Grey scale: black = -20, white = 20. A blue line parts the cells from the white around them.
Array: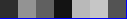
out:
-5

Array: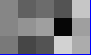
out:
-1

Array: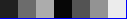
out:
7

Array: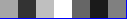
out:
10

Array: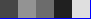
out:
-9

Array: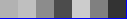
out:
2
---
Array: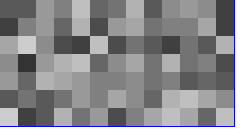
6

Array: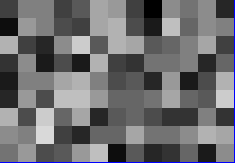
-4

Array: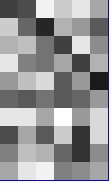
0

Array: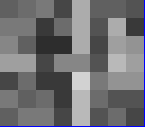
-7

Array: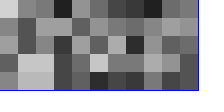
-1

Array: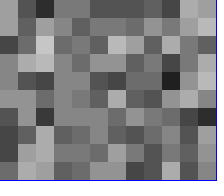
7

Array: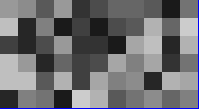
2

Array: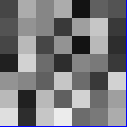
-3
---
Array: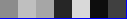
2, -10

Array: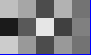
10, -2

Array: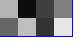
8, 16

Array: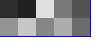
-13, -3

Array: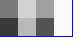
-1, 19

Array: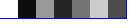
20, -8
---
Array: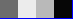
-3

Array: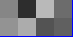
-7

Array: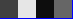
-10

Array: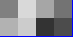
-8

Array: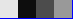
-8

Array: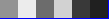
-11

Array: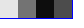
-8

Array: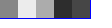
-9

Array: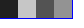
-7
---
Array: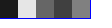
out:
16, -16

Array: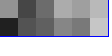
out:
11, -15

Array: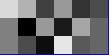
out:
16, -20

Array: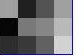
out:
13, -19

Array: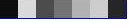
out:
14, -18

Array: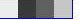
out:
17, -11
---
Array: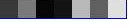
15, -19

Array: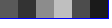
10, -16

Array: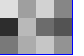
15, -13

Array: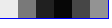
17, -19

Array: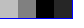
10, -20

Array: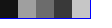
11, -17
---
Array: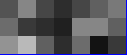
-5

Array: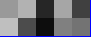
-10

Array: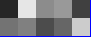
-10

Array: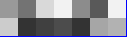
18

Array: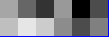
-8

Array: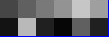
5

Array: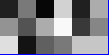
1

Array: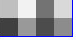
14

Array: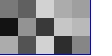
9
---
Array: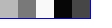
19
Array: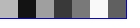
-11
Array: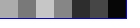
1
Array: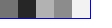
8
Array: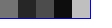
-8
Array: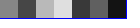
15
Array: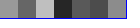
-14
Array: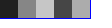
11
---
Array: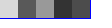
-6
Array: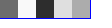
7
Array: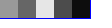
-4
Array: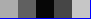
-5
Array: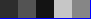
-7
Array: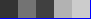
-2
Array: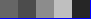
-4
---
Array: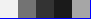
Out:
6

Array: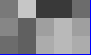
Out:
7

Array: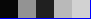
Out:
13

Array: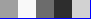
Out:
13

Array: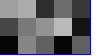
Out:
-5

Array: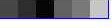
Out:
11

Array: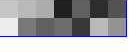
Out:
3
